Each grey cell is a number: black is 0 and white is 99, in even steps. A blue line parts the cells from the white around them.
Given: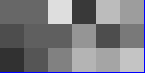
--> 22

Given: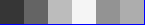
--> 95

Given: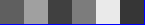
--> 48

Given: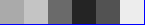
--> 14

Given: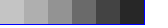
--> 41

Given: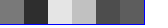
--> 75

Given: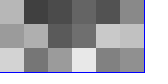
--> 39

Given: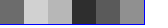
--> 18
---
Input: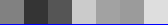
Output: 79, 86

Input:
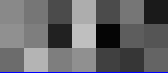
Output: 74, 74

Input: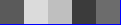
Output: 74, 85

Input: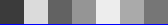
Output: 58, 92

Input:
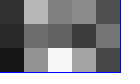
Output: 38, 96

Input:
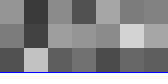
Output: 58, 82

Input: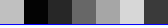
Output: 40, 84

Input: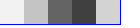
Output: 39, 94
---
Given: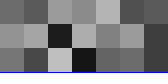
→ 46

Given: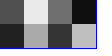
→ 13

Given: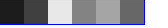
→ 11

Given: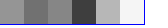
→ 58

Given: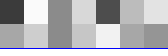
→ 65

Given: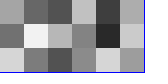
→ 83

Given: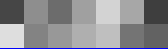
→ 86
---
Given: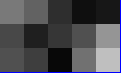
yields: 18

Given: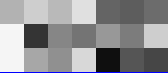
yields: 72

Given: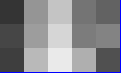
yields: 76

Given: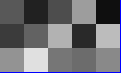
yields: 30

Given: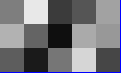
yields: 23

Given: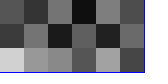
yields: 45

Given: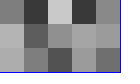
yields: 78

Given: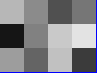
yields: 31
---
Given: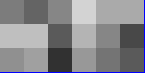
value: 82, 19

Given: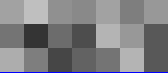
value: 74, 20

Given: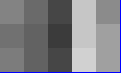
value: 81, 23

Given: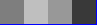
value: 74, 22

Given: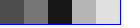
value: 87, 9

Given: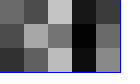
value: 76, 1
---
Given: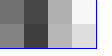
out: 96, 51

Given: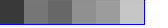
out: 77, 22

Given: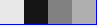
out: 68, 90

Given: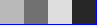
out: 15, 72

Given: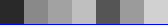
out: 81, 16

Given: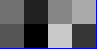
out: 66, 33

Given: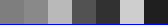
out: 12, 49
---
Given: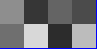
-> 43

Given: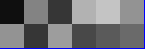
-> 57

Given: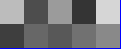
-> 24

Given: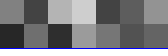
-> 15

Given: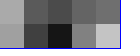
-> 62

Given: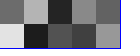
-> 88

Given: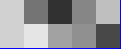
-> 81
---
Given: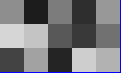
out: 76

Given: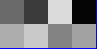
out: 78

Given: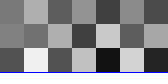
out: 44

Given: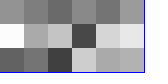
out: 66

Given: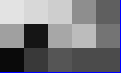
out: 8

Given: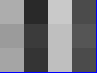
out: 23

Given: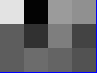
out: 19

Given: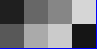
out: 66
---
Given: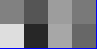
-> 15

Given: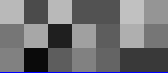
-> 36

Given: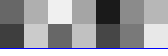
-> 27

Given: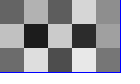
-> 79

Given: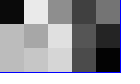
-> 87

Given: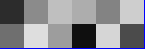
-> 6

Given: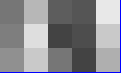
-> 26

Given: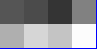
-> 83

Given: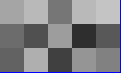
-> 61
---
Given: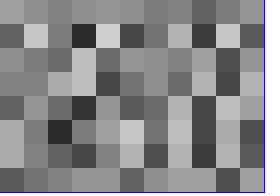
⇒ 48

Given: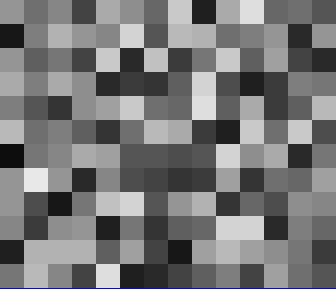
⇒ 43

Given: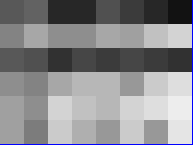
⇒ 15

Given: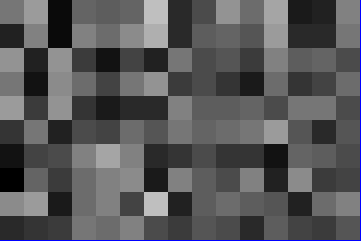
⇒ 13

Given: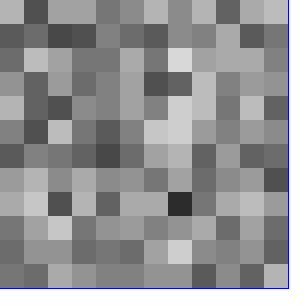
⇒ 66
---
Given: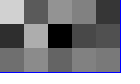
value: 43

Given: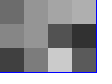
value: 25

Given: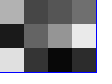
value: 87

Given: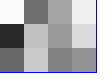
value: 40

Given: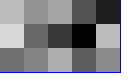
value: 44

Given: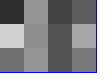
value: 44

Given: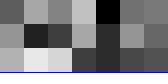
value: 69

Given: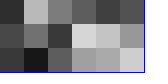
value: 22
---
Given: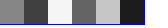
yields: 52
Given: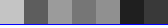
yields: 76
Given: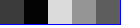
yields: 23
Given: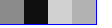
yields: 54
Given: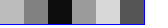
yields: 73
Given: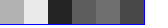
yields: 69
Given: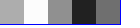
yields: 67
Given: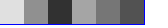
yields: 87
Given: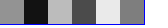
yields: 57
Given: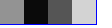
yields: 57
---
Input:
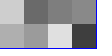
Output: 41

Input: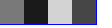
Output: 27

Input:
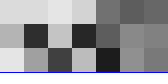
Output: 15

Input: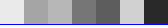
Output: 36

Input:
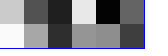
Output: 12

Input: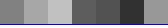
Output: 32

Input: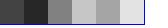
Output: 26

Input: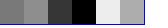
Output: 21

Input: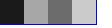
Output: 42
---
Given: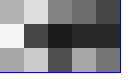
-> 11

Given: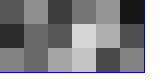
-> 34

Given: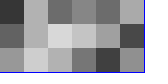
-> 84

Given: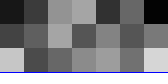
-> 64

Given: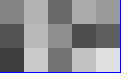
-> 55

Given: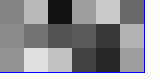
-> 32
